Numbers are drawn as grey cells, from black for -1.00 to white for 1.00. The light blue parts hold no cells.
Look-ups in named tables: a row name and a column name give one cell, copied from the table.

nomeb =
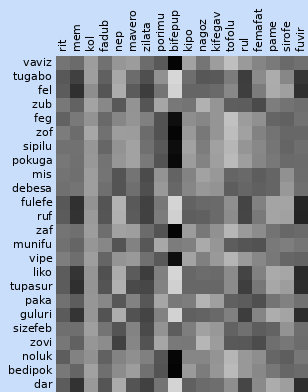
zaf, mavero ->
0.24
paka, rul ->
-0.28
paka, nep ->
-0.32
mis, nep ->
-0.34
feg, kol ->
0.15
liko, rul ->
-0.47
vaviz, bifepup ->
-0.97
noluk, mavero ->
0.12
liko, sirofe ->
0.30
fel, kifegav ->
-0.17
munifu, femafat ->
-0.36
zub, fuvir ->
-0.14
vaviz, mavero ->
0.22
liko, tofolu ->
0.09
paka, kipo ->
-0.02

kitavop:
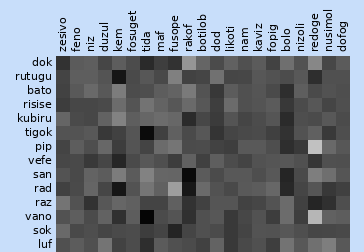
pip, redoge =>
0.51
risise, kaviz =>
-0.34
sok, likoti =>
-0.55
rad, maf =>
-0.24
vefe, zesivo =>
-0.44
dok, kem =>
-0.27
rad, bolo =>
-0.69
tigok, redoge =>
-0.25
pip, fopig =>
-0.39
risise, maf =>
-0.22
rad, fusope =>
0.24
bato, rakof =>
-0.04
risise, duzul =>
-0.42
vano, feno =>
-0.26
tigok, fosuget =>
-0.33
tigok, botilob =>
-0.32

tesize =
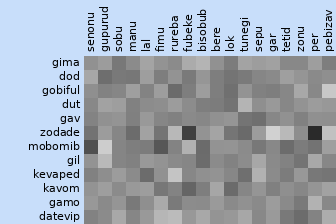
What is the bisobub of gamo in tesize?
0.09
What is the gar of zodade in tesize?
0.64
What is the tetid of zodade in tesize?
0.45
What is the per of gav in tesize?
0.13
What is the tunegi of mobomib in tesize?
0.09
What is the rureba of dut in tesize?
0.22
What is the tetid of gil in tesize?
0.02
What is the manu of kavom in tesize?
0.20
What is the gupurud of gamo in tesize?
0.08
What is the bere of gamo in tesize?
0.21

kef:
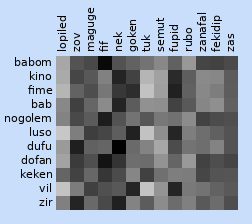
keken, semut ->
-0.12
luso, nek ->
-0.26
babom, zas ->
-0.42
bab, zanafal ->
0.05
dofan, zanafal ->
-0.48
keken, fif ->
-0.58
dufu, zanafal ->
-0.14
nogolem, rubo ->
0.10
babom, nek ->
-0.36
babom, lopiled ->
0.31
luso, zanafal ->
-0.14
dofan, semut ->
0.15
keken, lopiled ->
-0.21
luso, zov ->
-0.01
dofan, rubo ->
0.20
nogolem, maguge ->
-0.29
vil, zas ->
-0.30

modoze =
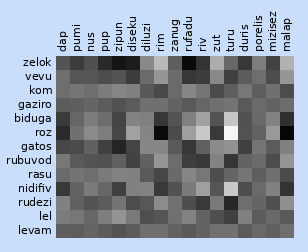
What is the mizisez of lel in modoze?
-0.18
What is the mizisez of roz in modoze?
0.20
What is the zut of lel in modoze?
-0.38
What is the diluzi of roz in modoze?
0.04
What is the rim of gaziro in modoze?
-0.12
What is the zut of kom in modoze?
-0.41
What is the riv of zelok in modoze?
-0.60
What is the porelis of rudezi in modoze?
-0.21
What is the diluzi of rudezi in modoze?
-0.32
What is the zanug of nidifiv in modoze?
-0.36
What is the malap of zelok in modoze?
0.39
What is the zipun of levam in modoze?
-0.35
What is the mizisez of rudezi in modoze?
-0.38
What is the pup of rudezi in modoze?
-0.28
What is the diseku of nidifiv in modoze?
0.01
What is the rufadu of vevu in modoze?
-0.57
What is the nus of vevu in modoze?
-0.33
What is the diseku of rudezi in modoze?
-0.40
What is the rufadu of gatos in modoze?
-0.57
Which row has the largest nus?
roz

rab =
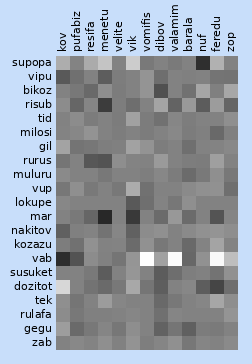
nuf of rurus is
-0.03
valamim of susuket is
-0.14
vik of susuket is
0.18
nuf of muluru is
-0.05
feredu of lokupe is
0.02
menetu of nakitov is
-0.10
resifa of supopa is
0.34
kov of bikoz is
0.02
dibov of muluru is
0.06
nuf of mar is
0.02
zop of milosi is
0.00
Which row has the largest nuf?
bikoz

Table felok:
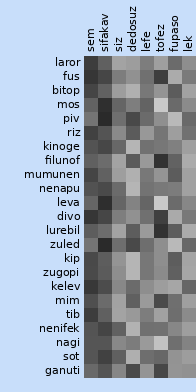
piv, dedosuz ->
-0.43
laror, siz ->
0.28
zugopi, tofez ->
0.09
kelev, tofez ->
0.23
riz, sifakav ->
-0.34
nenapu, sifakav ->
-0.42
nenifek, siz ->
-0.24
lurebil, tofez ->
-0.61
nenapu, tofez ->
-0.05

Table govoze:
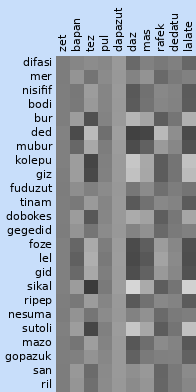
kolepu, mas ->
0.32
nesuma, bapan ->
0.15
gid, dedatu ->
0.06
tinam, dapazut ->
0.20
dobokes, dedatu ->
-0.07
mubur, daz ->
-0.40
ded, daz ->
-0.49
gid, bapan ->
-0.18
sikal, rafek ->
-0.27
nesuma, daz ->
0.02
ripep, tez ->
0.22
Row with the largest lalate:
sikal

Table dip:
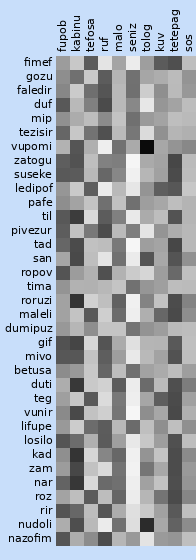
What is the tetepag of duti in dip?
-0.38
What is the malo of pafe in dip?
0.51
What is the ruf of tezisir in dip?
-0.37
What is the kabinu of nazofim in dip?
0.36
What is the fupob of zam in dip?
0.22
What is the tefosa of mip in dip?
0.48
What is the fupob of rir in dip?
-0.34
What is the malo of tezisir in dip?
0.46
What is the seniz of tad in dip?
0.93
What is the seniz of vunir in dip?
0.93
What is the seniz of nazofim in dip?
0.20
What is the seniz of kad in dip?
0.88
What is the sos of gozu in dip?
0.16
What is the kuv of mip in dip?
0.28
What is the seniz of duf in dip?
0.07
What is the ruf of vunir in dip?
0.62
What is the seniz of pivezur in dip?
-0.01
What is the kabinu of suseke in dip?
-0.29
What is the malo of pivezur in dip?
0.46

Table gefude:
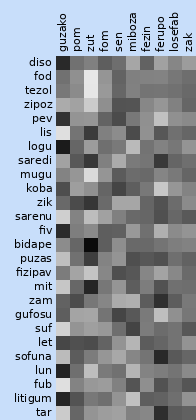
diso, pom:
-0.11
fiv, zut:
0.08
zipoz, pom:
0.27
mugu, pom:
0.18
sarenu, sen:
0.00
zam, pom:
-0.40
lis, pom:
-0.09
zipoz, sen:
-0.35
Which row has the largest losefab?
koba

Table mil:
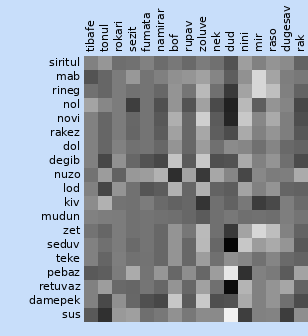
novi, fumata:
-0.09
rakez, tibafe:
0.01
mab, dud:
-0.26
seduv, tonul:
-0.12
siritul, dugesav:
0.09
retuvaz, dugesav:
0.30
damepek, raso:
0.16
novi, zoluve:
0.62
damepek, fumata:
-0.37
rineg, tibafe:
-0.11
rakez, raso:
0.16
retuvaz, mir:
0.01
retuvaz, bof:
0.16
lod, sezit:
-0.11
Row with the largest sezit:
pebaz

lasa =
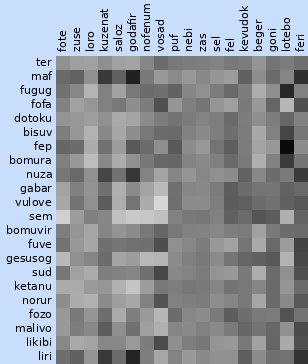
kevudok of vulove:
-0.25
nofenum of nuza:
0.03
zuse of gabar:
0.00
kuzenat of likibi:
0.06
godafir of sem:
0.58
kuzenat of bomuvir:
0.04
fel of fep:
-0.26
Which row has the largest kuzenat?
ketanu

